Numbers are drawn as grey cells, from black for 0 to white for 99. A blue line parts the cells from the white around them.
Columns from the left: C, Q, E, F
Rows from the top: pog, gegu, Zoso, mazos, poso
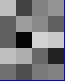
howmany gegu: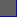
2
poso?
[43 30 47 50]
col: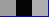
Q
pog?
[74 26 50 57]
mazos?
[74 67 40 13]
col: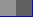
F

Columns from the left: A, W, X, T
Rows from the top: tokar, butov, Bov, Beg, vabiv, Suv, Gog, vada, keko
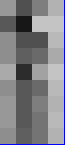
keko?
[55 37 45 69]
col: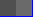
X
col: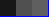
W
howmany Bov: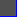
2
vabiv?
[66 17 63 76]

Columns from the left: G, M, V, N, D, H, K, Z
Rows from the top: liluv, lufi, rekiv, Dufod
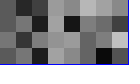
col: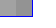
N
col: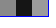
D

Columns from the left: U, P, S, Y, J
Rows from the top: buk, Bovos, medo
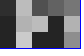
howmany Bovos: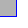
2
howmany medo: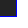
3

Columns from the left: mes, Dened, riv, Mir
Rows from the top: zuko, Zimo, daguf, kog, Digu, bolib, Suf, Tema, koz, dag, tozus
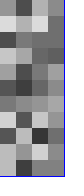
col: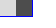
mes
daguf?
[30 47 43 43]
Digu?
[62 30 47 62]
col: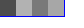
Dened
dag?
[73 58 81 54]
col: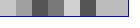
mes

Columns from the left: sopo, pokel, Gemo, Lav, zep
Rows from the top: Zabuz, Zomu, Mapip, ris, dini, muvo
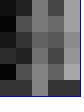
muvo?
[20 20 51 20 20]
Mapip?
[ 9 20 38 34 54]
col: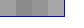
zep
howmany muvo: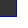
4

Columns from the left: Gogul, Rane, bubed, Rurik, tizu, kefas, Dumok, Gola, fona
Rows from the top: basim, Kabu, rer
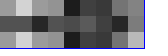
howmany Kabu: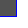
3
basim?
[60 82 60 57 11 25 22 45 51]

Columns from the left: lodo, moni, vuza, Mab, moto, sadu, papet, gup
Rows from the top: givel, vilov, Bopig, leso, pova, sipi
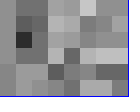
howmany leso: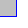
2
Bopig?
[56 17 44 63 60 52 56 56]

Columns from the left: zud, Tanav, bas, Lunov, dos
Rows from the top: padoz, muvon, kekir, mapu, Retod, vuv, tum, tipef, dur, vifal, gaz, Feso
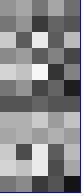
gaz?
[82 75 91 30 64]
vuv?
[46 57 27 39 12]
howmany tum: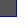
4
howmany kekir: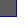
2
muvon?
[46 57 23 39 33]
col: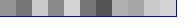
zud

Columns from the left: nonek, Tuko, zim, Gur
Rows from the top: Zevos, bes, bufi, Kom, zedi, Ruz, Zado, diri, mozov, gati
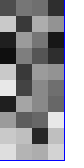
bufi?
[12 60 46  9]
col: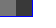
Tuko
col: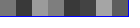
Tuko

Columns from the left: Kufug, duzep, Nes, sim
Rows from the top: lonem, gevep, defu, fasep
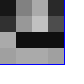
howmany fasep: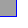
2
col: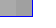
Kufug
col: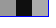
duzep
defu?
[66  6  6  6]
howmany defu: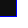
3
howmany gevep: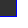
1

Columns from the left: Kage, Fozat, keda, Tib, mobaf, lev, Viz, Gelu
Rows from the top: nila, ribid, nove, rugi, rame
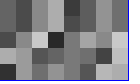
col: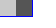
keda
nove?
[29 53 78 16 47 64 53 78]
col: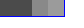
Fozat
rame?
[19 60 43 57 47 33 71 67]
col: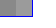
Fozat

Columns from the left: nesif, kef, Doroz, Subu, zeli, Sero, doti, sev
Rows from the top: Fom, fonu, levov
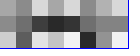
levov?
[80 36 88 76 94 16 57 94]
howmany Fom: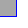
2
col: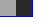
Subu
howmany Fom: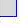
3

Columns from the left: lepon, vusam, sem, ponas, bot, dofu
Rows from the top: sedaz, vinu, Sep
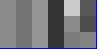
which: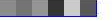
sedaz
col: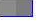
bot
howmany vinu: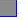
2
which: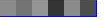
vinu

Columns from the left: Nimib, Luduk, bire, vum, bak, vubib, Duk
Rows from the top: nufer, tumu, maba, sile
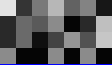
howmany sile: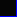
4
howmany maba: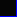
0
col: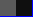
bire
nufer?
[88 20 47 71 38 51  9]

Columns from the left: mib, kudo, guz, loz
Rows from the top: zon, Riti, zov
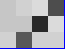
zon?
[77 81 85 30]
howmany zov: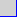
3
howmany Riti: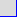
1
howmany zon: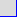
1
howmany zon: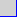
1

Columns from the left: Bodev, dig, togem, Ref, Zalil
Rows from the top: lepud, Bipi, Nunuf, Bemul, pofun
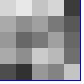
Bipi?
[66 55 62 47 34]
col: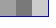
togem

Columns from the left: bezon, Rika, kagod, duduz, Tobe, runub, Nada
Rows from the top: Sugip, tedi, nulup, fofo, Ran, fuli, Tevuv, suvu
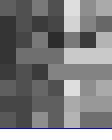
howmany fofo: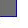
3
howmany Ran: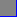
4

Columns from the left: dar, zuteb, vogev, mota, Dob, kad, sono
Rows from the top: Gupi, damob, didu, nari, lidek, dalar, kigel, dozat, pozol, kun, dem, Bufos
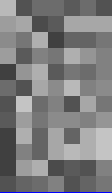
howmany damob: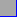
4
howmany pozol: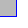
0
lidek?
[25 58 68 35 46 42 50]
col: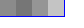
sono
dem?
[25 61 68 29 35 32 50]

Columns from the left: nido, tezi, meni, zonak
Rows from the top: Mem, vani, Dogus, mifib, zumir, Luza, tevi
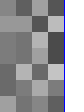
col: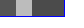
zonak
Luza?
[41 48 66 48]
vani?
[59 59 33 73]

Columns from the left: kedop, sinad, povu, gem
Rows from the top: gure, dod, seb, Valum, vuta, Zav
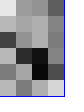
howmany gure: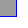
1
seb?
[26 57 68 48]
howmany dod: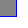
1
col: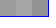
sinad
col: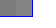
gem
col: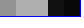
povu

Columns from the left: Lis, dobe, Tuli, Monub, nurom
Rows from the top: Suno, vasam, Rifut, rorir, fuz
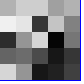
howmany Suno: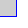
2
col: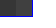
nurom

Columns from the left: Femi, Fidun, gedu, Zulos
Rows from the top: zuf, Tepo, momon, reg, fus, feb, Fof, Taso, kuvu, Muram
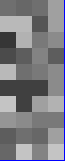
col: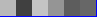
Femi
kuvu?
[36 43 40 62]
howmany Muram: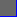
1
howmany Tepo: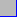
2
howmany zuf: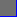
2
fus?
[72 43 47 54]
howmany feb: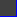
3

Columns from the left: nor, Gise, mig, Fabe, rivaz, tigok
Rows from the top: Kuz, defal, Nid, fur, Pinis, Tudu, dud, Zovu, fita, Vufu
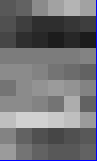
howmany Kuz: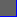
1
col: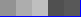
rivaz
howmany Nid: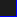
2

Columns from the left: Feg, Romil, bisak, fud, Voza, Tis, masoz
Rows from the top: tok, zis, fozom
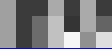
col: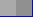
Tis
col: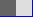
masoz
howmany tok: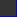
0

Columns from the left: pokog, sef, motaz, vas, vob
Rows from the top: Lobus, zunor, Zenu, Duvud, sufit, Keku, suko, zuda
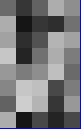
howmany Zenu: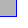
1
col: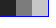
sef

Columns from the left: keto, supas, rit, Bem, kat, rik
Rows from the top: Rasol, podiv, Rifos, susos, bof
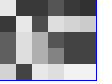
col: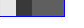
keto
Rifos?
[37 86 68 33 26 26]
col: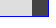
supas
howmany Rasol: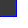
3

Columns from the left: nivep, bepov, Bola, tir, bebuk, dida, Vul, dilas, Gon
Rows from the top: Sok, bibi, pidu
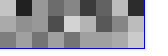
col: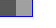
Vul
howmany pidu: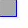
1

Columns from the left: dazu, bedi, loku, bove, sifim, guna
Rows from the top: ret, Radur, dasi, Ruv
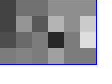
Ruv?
[48 51 48 62 48 48]
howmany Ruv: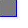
4
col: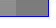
sifim
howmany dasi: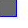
1
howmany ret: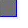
2
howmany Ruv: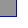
0

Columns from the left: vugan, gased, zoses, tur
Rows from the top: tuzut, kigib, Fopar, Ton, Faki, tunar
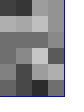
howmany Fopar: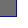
3
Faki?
[50 28 61 68]
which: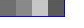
Ton
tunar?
[39 28 17 43]
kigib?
[68 65 74 57]
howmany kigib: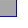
1

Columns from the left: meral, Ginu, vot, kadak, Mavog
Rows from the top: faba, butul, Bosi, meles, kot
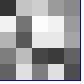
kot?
[38 87 49 87 30]
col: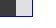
kadak
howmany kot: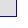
2

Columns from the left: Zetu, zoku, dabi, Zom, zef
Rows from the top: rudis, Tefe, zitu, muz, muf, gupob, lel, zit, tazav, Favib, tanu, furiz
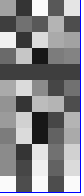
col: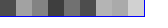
zef
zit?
[60 81  9 27 70]
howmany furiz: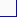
3
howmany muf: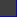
5
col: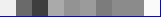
Zetu

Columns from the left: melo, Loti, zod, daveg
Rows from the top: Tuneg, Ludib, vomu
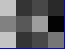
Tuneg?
[76 20 28 16]
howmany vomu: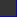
1
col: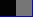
daveg

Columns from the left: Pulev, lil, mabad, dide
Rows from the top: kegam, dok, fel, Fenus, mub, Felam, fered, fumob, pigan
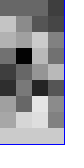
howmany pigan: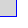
0
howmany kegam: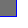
0

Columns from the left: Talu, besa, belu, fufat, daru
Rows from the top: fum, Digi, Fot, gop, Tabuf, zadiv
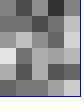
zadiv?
[40 47 47 63 79]
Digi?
[44 44 29 44 75]
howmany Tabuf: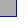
2
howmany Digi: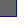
0

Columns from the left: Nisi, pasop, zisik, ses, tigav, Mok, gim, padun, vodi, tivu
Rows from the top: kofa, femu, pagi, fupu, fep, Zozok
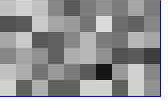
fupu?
[52 64 56 38 67 71 56 32 35 24]
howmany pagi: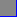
1
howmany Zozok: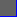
4

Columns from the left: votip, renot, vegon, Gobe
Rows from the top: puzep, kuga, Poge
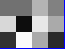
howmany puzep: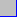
0
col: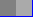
Gobe
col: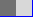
votip
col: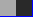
Gobe

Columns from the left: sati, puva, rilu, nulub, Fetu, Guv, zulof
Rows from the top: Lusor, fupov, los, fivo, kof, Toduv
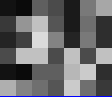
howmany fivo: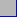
0
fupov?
[22 58 75 33 10 43 18]
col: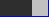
zulof
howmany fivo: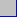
4

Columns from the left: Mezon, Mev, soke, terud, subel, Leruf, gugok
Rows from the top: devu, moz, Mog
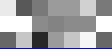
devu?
[91 34 47 60 60 81 47]
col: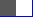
Mev
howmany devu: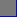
2
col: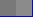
soke
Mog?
[40 77 15 60 77 95 40]
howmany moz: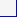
0

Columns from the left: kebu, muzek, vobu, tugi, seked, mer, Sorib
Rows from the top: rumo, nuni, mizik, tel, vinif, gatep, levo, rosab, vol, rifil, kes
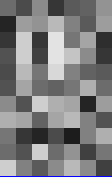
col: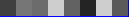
vobu
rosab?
[68 64 38 64 72 50 32]
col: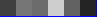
vobu
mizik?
[21 80 21 88 46 64 18]
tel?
[32 80 25 88 76 54 21]
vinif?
[29 72 46 84 50 38 35]

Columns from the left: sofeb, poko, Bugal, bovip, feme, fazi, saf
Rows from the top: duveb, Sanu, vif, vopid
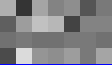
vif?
[44 47 44 44 47 47 44]
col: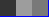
poko
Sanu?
[37 61 75 71 26 51 51]
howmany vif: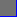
4

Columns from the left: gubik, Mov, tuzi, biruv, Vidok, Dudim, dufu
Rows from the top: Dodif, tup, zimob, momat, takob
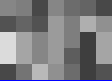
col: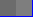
Vidok
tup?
[32 39 32 60 49 68 56]

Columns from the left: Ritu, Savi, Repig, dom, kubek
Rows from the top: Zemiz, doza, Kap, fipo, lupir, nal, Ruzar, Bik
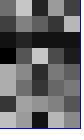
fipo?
[ 0 33 77 29 11]
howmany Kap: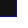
4
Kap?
[ 7 14  7  7  7]
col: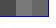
dom
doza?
[25 50 37 21 71]

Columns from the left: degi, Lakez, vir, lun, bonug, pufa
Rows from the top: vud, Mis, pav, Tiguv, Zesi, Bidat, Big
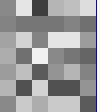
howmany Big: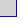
0
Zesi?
[60 74 35 57 70 50]
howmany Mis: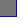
3
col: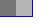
bonug

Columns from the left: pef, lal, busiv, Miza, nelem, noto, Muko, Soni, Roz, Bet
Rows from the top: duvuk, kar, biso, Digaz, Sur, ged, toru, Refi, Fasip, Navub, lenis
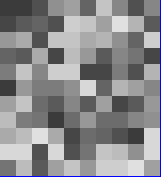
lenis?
[45 73 35 62 76 59 80 80 87 62]
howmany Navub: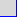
4
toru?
[62 76 42 35 52 35 62 27 35 59]
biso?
[59 66 31 76 76 66 70 56 39 80]
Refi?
[73 48 45 23 42 59 42 42 52 56]
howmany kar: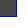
1

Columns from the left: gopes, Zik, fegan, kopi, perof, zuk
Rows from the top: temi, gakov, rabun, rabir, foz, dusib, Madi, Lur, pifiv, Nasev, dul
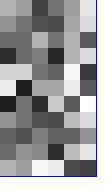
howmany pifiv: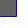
3
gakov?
[57 45 32 29 65 85]
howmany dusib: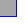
2
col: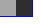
fegan
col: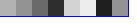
gopes

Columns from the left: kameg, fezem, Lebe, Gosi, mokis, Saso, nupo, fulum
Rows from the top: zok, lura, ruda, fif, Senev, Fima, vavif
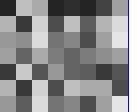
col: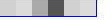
Lebe
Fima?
[70 22 81 30 74 66 66 30]
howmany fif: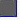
0
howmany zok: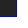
3

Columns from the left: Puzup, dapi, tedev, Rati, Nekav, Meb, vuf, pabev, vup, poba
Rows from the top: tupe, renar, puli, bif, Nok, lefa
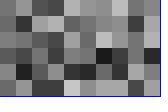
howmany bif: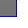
3
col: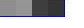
pabev
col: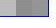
pabev
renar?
[41 20 62 69 38 45 52 55 24 65]

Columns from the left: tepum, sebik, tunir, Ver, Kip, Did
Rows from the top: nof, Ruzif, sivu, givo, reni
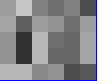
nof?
[61 77 50 43 50 30]
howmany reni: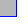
2
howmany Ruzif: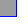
2
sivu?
[57 19 71 43 40 64]
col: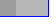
tunir

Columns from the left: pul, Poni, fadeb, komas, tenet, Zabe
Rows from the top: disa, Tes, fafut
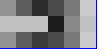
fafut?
[57 36 23 29 47 79]
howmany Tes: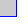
0
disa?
[57 36 17 29 47 79]

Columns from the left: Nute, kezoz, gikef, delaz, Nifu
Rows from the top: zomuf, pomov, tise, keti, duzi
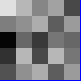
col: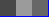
Nifu
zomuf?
[87 71 52 63 28]
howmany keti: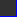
1

